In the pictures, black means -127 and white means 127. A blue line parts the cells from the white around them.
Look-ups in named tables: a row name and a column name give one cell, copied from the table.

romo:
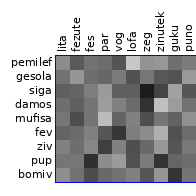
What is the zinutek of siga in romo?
-59
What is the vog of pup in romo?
27
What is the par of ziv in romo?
-64
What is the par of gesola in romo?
-24
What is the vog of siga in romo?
-32
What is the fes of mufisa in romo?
-11
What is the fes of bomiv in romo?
-50
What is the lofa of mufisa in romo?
1
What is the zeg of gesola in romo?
-9
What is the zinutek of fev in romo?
48
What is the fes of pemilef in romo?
-13
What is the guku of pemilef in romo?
-16
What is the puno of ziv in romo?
-7
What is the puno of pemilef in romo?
-3
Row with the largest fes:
ziv

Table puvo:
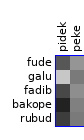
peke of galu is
-5
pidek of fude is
-40
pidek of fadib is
-55
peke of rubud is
-5
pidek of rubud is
-66
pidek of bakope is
-93
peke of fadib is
14
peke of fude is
21
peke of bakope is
0
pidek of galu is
71
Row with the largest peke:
fude

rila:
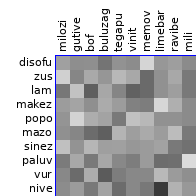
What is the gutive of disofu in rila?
14
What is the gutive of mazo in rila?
6
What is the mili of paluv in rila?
91
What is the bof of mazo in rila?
-19
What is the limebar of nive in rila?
-70
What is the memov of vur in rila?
8
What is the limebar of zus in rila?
17
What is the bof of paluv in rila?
-6
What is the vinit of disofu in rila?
12
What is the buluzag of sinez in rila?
31
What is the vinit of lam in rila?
-30
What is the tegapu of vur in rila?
-2
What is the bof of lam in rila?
-32
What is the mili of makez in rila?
11
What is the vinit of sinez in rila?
23
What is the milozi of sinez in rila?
64
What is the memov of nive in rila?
-7

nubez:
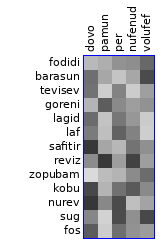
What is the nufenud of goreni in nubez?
30
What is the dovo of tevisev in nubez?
-13
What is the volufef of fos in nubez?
28
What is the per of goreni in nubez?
10
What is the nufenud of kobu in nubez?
-37
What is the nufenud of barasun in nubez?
39
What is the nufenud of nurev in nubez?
63
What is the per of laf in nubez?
-29
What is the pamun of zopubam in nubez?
60
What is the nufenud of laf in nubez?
2
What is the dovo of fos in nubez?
-35
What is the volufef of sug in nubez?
-55
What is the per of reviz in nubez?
30
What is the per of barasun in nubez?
68
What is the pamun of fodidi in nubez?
46
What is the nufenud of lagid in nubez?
23
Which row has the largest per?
barasun

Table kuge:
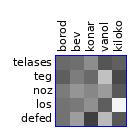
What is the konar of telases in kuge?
13
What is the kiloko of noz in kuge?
-39
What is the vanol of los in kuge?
-33
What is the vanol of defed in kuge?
58
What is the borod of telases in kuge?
-21
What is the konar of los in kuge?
16
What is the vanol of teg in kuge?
65
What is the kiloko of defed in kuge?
-40
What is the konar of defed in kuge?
-64
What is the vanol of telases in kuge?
-42
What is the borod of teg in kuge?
-33
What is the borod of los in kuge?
-12
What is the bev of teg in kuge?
-2
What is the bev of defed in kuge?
29
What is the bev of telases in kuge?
-16
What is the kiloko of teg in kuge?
-55
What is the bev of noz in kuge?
21
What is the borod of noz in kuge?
-4

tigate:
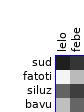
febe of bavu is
-26
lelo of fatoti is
116
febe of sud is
-74
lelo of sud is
-96
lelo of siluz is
-28
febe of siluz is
-65
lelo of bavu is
63
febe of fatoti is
58

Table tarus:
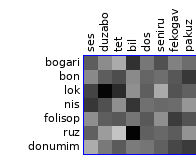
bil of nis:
-74
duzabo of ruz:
28
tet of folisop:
-39
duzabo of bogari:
12
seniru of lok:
42
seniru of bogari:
-46
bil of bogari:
-78
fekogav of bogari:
1
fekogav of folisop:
-67
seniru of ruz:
-23
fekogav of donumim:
-56
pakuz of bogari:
-18
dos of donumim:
-10
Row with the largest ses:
donumim

